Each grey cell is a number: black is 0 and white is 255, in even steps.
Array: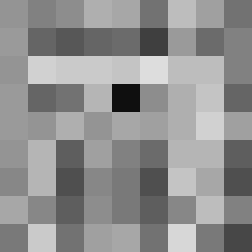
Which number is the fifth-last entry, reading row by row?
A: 167
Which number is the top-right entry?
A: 114
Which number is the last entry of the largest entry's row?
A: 129
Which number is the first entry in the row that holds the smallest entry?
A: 154
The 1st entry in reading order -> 148
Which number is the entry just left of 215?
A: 114
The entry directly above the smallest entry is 196
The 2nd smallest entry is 63
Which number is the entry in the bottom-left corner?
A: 121
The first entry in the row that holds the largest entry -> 148
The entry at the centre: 167
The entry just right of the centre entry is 160
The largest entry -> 221
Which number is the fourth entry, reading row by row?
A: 175
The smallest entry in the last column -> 71
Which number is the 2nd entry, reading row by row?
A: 129
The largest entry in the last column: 160
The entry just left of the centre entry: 148
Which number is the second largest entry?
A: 215
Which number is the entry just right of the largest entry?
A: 189
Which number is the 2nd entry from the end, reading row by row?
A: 121
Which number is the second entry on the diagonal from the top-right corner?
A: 107
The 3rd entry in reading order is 141
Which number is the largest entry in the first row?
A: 189
